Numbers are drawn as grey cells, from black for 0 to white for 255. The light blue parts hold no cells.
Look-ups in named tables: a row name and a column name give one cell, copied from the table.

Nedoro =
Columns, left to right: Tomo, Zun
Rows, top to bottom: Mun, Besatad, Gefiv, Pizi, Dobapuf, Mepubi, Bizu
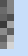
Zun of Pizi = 164
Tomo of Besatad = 107
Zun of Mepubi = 182
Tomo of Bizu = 124
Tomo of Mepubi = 94
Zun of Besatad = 130
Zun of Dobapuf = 94
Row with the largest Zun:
Bizu

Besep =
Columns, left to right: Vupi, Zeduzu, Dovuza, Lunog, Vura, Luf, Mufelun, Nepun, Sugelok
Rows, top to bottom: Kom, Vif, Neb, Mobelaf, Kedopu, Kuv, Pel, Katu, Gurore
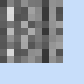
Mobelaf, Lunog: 170
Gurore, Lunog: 125
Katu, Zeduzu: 215
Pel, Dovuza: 95
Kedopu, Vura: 171
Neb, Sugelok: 83
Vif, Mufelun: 57
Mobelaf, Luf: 112
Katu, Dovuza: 85
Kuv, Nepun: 136
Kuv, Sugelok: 147
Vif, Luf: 136

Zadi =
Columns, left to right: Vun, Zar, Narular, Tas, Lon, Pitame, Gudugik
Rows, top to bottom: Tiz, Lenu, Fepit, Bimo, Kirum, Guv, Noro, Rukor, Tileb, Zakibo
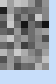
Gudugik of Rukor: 158
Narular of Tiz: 195
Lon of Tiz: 149
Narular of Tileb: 116
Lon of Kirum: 110
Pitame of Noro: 140
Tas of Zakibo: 109
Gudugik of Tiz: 145
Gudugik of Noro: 138
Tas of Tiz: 187
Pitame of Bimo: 80
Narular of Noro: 150
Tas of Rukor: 172
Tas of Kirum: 72
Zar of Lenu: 153
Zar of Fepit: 187
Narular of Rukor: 203
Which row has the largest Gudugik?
Tileb

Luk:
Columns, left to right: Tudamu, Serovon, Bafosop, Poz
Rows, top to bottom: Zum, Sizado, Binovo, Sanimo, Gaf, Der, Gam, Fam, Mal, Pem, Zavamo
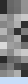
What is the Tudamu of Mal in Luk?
42
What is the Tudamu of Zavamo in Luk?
134
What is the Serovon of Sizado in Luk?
101
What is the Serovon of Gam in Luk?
159
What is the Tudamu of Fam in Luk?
163
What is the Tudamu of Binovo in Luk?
163
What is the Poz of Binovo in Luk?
200
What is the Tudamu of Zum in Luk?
42
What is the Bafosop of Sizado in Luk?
110
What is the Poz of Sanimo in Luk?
47

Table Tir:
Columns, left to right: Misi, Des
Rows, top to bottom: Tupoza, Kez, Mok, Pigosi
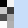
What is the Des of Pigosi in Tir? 176
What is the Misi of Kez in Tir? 202
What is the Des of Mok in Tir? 167
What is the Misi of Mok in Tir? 78
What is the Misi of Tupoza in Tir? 5
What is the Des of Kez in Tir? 60
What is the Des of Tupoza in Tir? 244
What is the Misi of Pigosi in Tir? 251
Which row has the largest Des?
Tupoza

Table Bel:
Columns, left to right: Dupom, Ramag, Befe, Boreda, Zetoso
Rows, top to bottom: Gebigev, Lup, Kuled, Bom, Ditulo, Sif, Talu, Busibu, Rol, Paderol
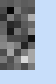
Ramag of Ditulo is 25
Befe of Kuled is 78
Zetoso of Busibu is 166
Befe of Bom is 51
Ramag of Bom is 40
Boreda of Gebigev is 92
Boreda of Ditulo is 81
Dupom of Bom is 96
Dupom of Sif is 126
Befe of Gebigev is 101
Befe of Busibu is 68
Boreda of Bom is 90
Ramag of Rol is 80
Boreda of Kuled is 107
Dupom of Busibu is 78
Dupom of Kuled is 47
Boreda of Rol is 216
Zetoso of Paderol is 120

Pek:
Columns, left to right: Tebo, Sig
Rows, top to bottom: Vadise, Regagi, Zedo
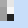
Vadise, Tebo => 169
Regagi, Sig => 246
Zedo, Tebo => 156
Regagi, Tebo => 158
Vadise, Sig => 229
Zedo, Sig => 36

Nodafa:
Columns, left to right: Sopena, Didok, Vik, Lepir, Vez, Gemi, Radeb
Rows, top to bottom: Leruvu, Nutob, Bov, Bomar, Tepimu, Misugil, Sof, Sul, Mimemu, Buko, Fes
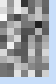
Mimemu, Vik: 171
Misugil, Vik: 215
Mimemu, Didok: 192
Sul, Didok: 121
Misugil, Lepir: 73
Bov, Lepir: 122
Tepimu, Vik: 142
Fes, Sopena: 116
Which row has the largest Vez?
Fes

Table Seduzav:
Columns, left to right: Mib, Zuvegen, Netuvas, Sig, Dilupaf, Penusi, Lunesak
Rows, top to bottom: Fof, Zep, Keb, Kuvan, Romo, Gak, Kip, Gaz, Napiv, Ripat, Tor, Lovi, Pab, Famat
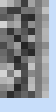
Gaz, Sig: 62
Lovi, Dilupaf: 181
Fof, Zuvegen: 175
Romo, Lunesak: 179
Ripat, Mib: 157
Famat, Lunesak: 187
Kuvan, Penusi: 122
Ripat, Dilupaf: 195
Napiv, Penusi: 129
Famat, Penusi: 128
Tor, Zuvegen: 126
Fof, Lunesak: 156
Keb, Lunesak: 148
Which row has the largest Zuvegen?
Lovi

